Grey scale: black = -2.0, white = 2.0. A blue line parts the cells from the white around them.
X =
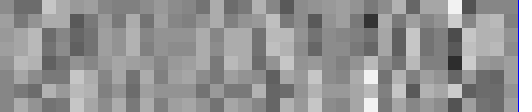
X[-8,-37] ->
0.2
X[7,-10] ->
-0.1
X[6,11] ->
0.3
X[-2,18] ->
0.8
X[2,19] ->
0.9
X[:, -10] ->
[0.2, 0.7, 0.6, 0.6, 0.2, -0.2, 0.0, -0.1]
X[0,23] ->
0.4
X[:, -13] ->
[0.5, 0.5, 0.1, 0.2, 0.0, 0.1, 0.4, 0.1]
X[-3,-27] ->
0.7
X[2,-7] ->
-0.2
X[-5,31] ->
0.0
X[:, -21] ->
[-0.3, 0.0, 0.7, 0.7, 0.9, 0.5, -0.1, 0.6]
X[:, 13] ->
[0.1, 0.0, 0.3, 0.2, 0.5, 0.6, 0.3, 0.6]
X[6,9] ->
-0.3
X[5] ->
[0.1, 0.6, 0.2, -0.1, -0.1, 1.1, 0.7, 0.1, 0.6, -0.2, 0.7, 0.0, 0.5, 0.6, 0.2, -0.1, 0.5, 0.3, 0.2, -0.5, 0.6, 0.4, 1.1, 0.2, 0.1, 0.7, 1.8, -0.2, 0.8, 0.0, 0.5, 0.3, -0.4, 0.4, -0.3, -0.4, 0.5]
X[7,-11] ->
1.8
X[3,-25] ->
0.2
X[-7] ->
[0.5, -0.1, 0.3, 0.7, 0.7, -0.6, -0.1, 0.4, -0.1, 0.7, -0.2, 0.5, 0.1, 0.0, 0.3, 0.7, 0.0, 0.3, 0.4, 1.0, -0.1, 0.2, -0.6, 0.3, 0.5, -0.1, -1.2, 0.7, -0.1, 0.5, 0.1, 0.3, 1.2, 0.1, 0.8, 0.9, 0.0]
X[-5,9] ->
0.8
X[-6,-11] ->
-0.2
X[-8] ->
[0.2, -0.3, -0.3, 1.1, 0.7, 0.4, 0.5, 0.1, 0.0, 0.0, 0.2, 0.4, 0.2, 0.1, -0.2, 0.7, -0.3, -0.1, 0.8, 0.1, -0.6, 0.2, 0.3, 0.4, 0.5, 0.3, -0.1, 0.2, 0.8, -0.4, 0.6, 0.6, 1.8, -0.7, 0.1, 0.1, 0.1]
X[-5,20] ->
0.8
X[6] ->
[0.1, -0.1, -0.3, 0.8, 0.4, 0.9, 0.8, 0.0, 0.3, -0.3, 0.5, 0.3, 0.3, 0.3, -0.2, 0.4, -0.1, -0.1, 0.8, -0.4, -0.3, 0.3, 0.8, 0.4, 0.4, 0.6, 0.9, 0.0, 1.1, -0.6, 0.8, 0.6, 1.2, -0.5, -0.3, -0.3, 0.3]
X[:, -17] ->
[-0.6, -0.1, 0.9, 0.8, 1.1, 0.6, -0.3, 0.8]
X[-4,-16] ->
0.3
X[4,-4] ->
1.2
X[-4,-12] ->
0.3
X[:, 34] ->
[0.1, 0.8, 0.8, 0.8, 0.4, -0.3, -0.3, -0.2]
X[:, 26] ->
[-0.1, -1.2, -0.2, -0.4, 0.9, 1.8, 0.9, 1.8]
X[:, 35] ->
[0.1, 0.9, 0.8, 0.9, 0.3, -0.4, -0.3, -0.3]

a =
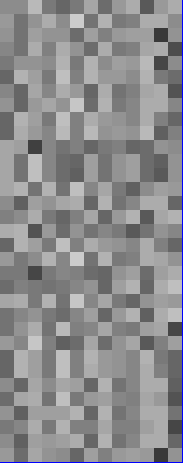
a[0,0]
0.2
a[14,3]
0.3
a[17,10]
0.7
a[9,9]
0.3
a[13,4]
-0.2
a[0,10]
-0.6
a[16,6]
-0.2
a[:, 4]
[-0.4, 0.2, 0.3, 0.7, 0.8, 1.0, 0.7, 0.3, 1.0, 0.9, -0.2, -0.3, -0.3, -0.2, 0.6, -0.4, -0.3, 1.0, 0.1, 0.1, -0.1, -0.2, -0.3, 0.9, -0.5, 1.0, 1.0, 0.6, 1.0, 0.5, 0.8, 0.5, 0.2]
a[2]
[0.3, -0.2, 0.5, 0.3, 0.3, -0.3, 0.5, 0.0, 0.4, 0.5, 0.5, -1.1, 0.3]
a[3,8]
-0.1
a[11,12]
0.3
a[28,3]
-0.2
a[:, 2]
[0.9, 0.3, 0.5, 0.7, 0.3, 0.5, 0.6, 0.4, 0.5, 0.4, -1.0, 1.0, 1.0, -0.2, 0.5, 0.7, -0.7, 0.5, 0.2, -0.9, -0.1, -0.1, 0.3, 0.7, 1.1, 0.5, 0.5, 0.6, 0.7, 0.5, 0.7, 0.5, 0.6]
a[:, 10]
[-0.6, 0.7, 0.5, 0.6, 0.9, 0.8, 0.6, 0.7, 0.7, 0.9, -0.3, -0.3, -0.3, 0.2, 0.7, -0.6, -0.2, 0.7, 0.7, -0.3, -0.4, 0.3, -0.5, 0.5, -0.6, 0.8, 0.7, 0.7, 0.6, 0.7, 0.5, 0.7, 0.4]
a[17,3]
-0.1
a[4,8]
0.5
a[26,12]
-0.4
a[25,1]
0.8
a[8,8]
0.3
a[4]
[-0.1, 0.3, 0.3, 0.2, 0.8, -0.1, 0.8, 0.2, 0.5, 0.4, 0.9, -0.9, 0.2]
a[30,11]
0.7
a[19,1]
-0.1
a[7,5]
1.1
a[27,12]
-0.5
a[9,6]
0.9
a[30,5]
0.0
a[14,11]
0.7
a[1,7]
0.8
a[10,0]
0.6
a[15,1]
0.2
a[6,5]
0.4
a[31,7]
0.8
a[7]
[0.3, -0.4, 0.4, 0.6, 0.3, 1.1, -0.3, 0.8, -0.1, 0.1, 0.7, 0.7, 0.1]
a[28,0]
-0.3

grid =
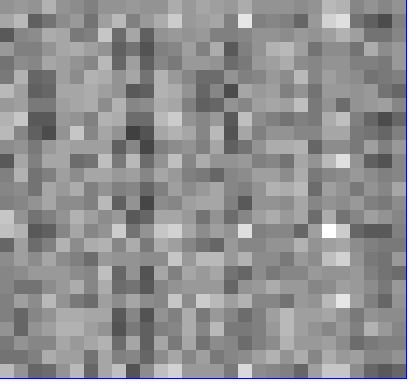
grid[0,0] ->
0.3
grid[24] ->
[-0.1, 0.3, 0.1, 0.1, 0.6, 0.4, 0.6, 0.8, -0.3, 0.6, -0.5, 0.6, -0.1, 0.6, -0.2, 0.2, 0.1, -0.3, 0.0, 0.2, 0.8, 0.4, 0.4, 0.5, 0.2, -0.3, -0.1, 0.0, 0.0]
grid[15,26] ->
0.5
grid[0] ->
[0.3, 0.4, 0.3, 0.8, 0.3, 0.2, 0.0, 0.3, 0.3, 0.4, 0.3, 0.3, 0.7, 0.4, 0.6, 0.5, 0.4, 0.7, 0.3, 0.3, 0.3, 0.2, 0.3, 0.9, 0.8, 0.1, 0.3, 0.1, 0.3]
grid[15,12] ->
0.6
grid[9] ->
[0.9, 0.1, -0.5, -0.8, 0.3, 1.1, 0.1, 0.6, 0.3, -1.0, -0.7, 0.6, 0.8, 0.6, 0.1, 0.9, -0.7, 0.6, 0.0, 0.3, 0.3, 0.1, 0.1, 0.6, 0.6, -0.1, -0.2, -0.4, 0.0]
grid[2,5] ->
-0.1
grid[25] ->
[-0.2, -0.2, 0.0, 0.7, 0.5, 0.5, -0.2, 0.6, 0.0, 0.1, -0.4, 0.2, 0.6, 0.1, 0.5, -0.1, 0.1, 0.2, 0.5, 0.8, 0.3, 0.7, 0.1, 0.7, 0.4, 0.5, 0.1, 0.1, 0.3]
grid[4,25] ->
0.0
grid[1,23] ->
1.3
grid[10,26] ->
0.5
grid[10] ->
[0.2, 0.3, -0.1, 0.4, 0.6, 0.5, 0.5, 0.5, -0.5, 0.1, -0.9, 0.0, 0.2, 0.3, 0.0, 0.6, -0.5, -0.2, 0.3, 0.7, 0.7, 0.8, -0.4, 0.2, 0.2, -0.1, 0.5, 0.0, 0.4]
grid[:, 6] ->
[0.0, -0.2, 0.0, 0.5, 0.1, 0.8, 0.7, 0.7, 0.0, 0.1, 0.5, -0.2, 0.6, 0.0, 0.0, 0.5, 0.1, 0.7, -0.3, 0.1, 0.1, -0.3, 0.6, 0.5, 0.6, -0.2, -0.4]
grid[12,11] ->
0.6
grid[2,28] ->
0.1
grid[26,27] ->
-0.6
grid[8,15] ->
0.4
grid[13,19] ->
0.8
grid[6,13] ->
0.3
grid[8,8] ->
0.7
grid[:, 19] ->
[0.3, 0.1, 0.3, 0.8, 0.5, 0.4, 0.5, 0.6, 0.0, 0.3, 0.7, 0.1, 0.5, 0.8, 0.3, 0.7, 0.1, 0.3, 0.2, -0.1, 0.7, 0.1, 0.5, 0.4, 0.2, 0.8, 0.1]
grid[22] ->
[0.0, -0.4, 0.1, 0.3, 0.7, 0.7, 0.6, 0.6, -0.6, 0.1, -0.7, 0.3, 0.0, 0.7, -0.1, 0.4, 0.1, -0.3, 0.0, 0.5, 0.9, 0.5, 0.5, 0.6, 0.3, -0.1, 0.3, 0.2, 0.2]
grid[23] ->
[0.3, -0.4, 0.3, 0.5, 0.8, 0.8, 0.5, 0.3, -0.7, -0.1, -0.5, 0.0, 0.1, 0.7, 0.1, 0.9, -0.1, -0.1, 0.0, 0.4, 0.9, 0.5, 0.3, 0.1, 0.4, 0.0, 0.8, 0.4, 0.1]
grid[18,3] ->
0.6
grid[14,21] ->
0.6
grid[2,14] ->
0.4
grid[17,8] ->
0.1
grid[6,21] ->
0.3
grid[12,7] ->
0.6
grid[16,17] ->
1.5
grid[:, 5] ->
[0.2, 0.4, -0.1, 0.7, 0.3, 0.2, 0.6, 0.6, 0.3, 1.1, 0.5, -0.3, 0.2, 0.7, 0.2, 0.8, 0.6, 0.2, 0.0, 0.2, 0.7, -0.1, 0.7, 0.8, 0.4, 0.5, 0.9]
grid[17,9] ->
0.7
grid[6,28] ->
-0.4
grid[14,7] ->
0.9
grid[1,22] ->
0.4

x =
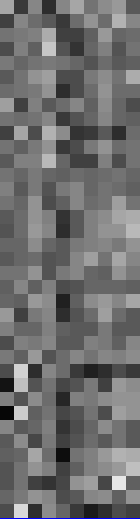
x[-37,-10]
0.6
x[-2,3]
0.1
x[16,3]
0.1
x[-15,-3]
0.5
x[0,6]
-0.2
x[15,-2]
0.6
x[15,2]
0.3
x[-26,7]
0.0
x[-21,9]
0.9
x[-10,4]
-0.9
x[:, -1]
[-0.6, 0.1, -0.3, -0.2, -0.5, 0.7, -0.3, -0.8, -0.5, -0.3, -0.2, -0.2, -0.4, -0.5, -0.2, 0.7, 0.9, 0.3, 0.1, -0.1, -0.5, 0.6, -0.6, -0.6, 0.1, 0.2, -1.1, 0.2, 0.3, 0.3, -0.6, -0.6, 0.7, 1.0, -0.5, 0.3, -1.0]
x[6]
[-0.3, -0.2, -0.1, 0.3, -1.3, -0.8, -0.3, 0.3, -0.3, -0.3]
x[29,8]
0.5
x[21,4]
-1.5
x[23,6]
-0.6
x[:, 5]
[0.6, -0.3, -1.0, -1.2, -0.4, -0.8, -0.8, 0.1, -0.7, -1.2, -0.8, -1.0, -0.3, 0.1, 0.1, -0.6, -0.6, -0.1, 0.1, 0.1, -0.7, -0.5, -0.7, -0.6, -0.6, 0.1, -1.1, -0.7, 0.0, -0.7, -0.8, -0.7, -0.2, -0.5, 0.3, -0.6, -1.1]
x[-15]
[0.4, -1.0, -0.1, 0.1, -1.3, -0.7, -0.3, 0.5, -0.3, -0.6]
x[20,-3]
-0.4
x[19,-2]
0.3
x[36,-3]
-1.3
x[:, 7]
[0.2, -0.3, 0.4, 0.0, -0.3, 0.2, 0.3, 0.2, 0.1, -0.6, 0.3, 0.0, -0.3, -0.2, -0.2, 0.2, 0.3, 0.1, -0.2, -0.5, -0.4, 0.4, 0.5, -0.1, -0.1, 0.1, -1.3, -1.0, 0.2, -0.8, 0.2, -0.6, 0.4, 0.2, -0.9, 0.2, -1.3]
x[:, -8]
[0.1, -0.3, 0.0, -0.5, -0.2, 0.3, -0.1, 0.0, -0.2, -0.8, -0.1, 0.0, -0.1, -0.1, 0.3, 0.3, 0.4, 0.2, -0.3, 0.3, -0.5, 0.4, -0.1, -0.4, -0.1, 0.4, -1.3, -0.7, 0.2, -0.5, -0.4, -0.9, 0.6, 0.3, -1.0, 0.3, -1.3]
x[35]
[-0.4, -0.1, 0.3, 0.1, -0.8, -0.6, 0.1, 0.2, -0.5, 0.3]
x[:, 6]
[-0.2, 0.3, -0.5, -0.4, -0.7, -0.1, -0.3, -0.5, -0.4, -1.1, -0.1, -1.0, -0.4, -0.4, -0.3, 0.0, 0.0, 0.0, 0.5, -0.4, -0.4, 0.2, -0.3, -0.6, 0.0, -0.2, -1.5, -0.1, -0.1, -0.2, -0.4, -0.3, 0.0, 0.0, 0.5, 0.1, -1.6]
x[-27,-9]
-0.5
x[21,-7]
0.2
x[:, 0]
[0.6, -1.0, -0.2, -0.8, -0.1, -0.6, -0.3, 0.5, -0.2, -1.0, -0.2, -0.6, -0.2, 0.0, -0.2, -0.6, -0.7, -0.4, -0.6, -0.2, -0.5, -0.4, 0.4, 0.0, -0.8, -0.1, -0.8, -1.7, 0.0, -1.9, 0.1, -0.6, -0.5, -0.7, -0.7, -0.4, -0.8]
